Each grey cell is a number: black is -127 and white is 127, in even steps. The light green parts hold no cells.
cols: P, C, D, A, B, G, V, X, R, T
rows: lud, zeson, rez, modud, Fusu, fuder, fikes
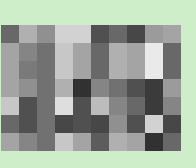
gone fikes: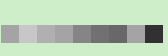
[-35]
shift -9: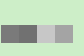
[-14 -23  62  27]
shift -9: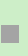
[27]
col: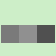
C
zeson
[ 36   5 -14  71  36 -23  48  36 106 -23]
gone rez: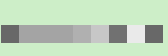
[-5]

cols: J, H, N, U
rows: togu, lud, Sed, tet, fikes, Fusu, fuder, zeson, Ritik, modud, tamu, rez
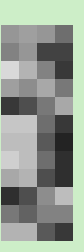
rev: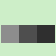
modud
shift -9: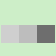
[ 70  52 -26]

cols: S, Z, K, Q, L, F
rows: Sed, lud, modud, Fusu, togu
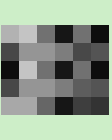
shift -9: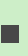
[-64]
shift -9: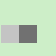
[ 59 -23]
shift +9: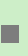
[7]
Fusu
[-55  21  21  -2 -34 -43]
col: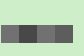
L
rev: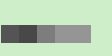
lud

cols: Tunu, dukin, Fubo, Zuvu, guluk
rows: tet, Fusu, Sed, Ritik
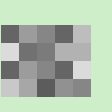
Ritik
[ 72  39 -35  17   6]
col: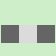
Tunu
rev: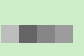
tet
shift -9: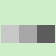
[ 63  30 -44]
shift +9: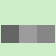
[-17  37  15]
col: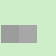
dukin

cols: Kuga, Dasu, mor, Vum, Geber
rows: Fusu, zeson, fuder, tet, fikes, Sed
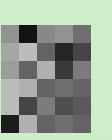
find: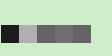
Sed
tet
[ 60  48 -28 -16 -28]
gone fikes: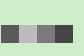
[-49]
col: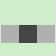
Dasu
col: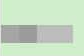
Kuga

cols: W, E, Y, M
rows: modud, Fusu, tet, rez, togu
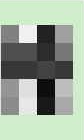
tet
[-71 -71 -60 -71]
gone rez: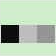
[94]
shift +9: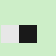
[112 -93]
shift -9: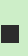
[-92]
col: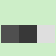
E

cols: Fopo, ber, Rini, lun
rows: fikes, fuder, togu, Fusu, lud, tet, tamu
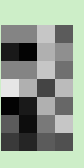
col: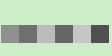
lun
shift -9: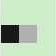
[-111   39]
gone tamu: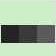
[-47]
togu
[  4   4  70 -15]
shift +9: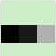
[-115  -93   57]
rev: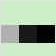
lud

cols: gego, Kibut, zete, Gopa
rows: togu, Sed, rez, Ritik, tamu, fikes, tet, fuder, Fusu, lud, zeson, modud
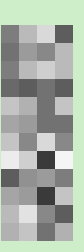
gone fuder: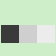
[117]
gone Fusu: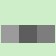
[17]
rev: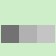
tamu
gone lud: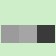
[68]
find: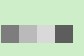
togu
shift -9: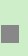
[-1]
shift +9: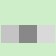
[77 17 98]

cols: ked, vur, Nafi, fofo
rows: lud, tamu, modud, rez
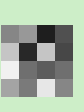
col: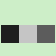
Nafi
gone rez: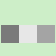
[6]

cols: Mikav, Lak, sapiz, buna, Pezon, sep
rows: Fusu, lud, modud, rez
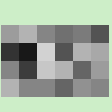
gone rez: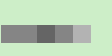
[17]
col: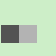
buna
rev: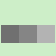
Fusu
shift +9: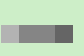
[ 60  14  14 -17]
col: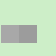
sep

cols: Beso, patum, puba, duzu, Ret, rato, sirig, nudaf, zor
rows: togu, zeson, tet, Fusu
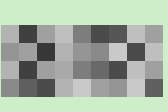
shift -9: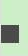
[-61]
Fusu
[ 10 -32 -52  51  73  32  21  73 -32]
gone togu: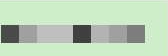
[-41]
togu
[ 51 -63  32  63  -2 -52 -41  63  32]
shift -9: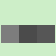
[-11 -61 -50]

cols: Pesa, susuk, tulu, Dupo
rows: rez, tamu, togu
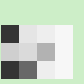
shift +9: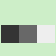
[-66 -14 119]
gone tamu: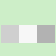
[90]
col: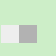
tulu
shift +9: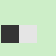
[-66 110]
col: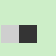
Pesa
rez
[-75 101 110 119]

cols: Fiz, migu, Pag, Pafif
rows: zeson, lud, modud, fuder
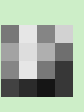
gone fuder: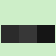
[-61]
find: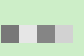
zeson
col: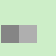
Pag

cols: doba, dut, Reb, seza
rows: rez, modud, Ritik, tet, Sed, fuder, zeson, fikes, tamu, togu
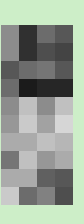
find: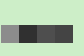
modud
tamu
[ 43  43 -31 -40]
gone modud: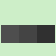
[12]
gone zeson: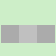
[54]

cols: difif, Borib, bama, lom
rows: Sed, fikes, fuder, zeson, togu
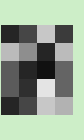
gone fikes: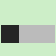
[14]
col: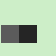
difif

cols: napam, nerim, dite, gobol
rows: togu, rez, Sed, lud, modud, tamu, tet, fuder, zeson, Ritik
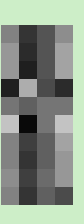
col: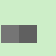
dite
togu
[  2 -75 -43  13]

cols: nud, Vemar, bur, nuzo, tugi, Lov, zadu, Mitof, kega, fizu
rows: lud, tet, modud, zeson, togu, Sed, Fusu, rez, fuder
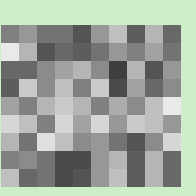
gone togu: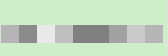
[44]
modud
[-23 -23  11  34  53  11 -64  53 -43  23]
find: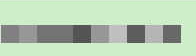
lud

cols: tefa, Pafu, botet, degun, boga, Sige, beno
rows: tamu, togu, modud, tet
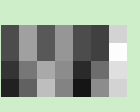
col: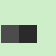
boga
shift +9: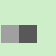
[ 41 -30]

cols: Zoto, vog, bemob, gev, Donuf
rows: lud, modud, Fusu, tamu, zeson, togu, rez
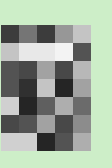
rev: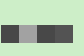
Fusu
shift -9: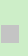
[59]
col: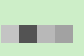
Donuf
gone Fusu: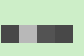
[34]
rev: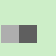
zeson
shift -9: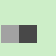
[ 25 -64]
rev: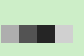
rez

